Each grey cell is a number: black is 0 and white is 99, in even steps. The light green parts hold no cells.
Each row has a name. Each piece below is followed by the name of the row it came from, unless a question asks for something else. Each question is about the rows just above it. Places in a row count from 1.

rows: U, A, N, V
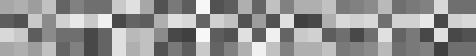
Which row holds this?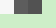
N
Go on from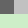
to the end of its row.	[50 68 68 75 47 50 54 72 43 47 50 84 43 43]
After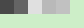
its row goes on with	[54 28 25 96 36 32 87 36 93 39 78 81 36 43 28 43 87 39 47 28 87 28 32]

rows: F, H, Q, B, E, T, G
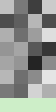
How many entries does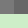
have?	2
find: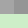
E
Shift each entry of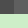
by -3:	[27 34]
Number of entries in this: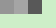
3
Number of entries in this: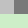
2

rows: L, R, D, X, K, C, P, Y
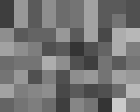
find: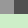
C
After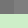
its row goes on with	[42 24 52 45 20 79 52]

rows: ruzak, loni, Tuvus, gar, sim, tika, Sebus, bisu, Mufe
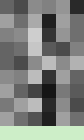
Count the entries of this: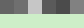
6
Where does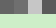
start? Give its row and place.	gar, 1

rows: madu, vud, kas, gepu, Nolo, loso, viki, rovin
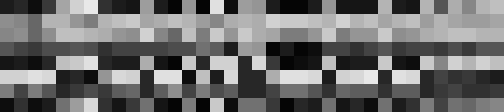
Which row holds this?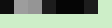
madu
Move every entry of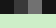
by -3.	[ 5 19 41  5]
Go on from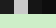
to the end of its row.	[78 52 81 70 81 74]
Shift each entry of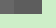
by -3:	[37 33 33]
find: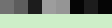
gepu
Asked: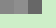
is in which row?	kas

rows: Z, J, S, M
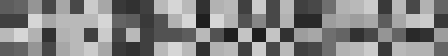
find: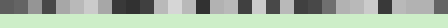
M

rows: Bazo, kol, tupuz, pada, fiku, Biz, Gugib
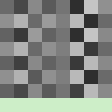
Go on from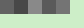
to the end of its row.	[25 72 53]
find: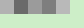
kol
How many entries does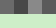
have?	4
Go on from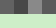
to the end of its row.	[45 25 72 53]

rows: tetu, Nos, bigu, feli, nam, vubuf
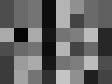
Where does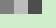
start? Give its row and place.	nam, 6
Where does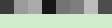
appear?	nam
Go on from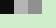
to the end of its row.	[41 37]
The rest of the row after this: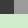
[66  9 45 49 73 30]

